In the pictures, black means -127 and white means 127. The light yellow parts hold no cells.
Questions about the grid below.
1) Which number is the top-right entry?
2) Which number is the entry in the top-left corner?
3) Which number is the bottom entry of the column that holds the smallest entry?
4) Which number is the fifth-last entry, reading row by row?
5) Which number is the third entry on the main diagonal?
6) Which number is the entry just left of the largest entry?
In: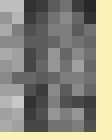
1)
-87
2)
62
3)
-46
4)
-56
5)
-46
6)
53

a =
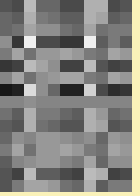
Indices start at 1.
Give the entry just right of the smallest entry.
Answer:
-94
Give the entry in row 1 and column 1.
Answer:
-43
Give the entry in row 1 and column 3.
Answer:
59
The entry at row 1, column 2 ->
-53
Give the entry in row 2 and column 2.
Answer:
-34
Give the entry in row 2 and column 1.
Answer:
-24
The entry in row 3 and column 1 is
-24
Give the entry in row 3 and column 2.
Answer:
-14
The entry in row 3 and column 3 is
36
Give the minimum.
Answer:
-104
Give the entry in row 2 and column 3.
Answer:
48
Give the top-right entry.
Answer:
-43
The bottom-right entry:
-5
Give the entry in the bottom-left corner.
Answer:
-43
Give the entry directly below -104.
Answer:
5
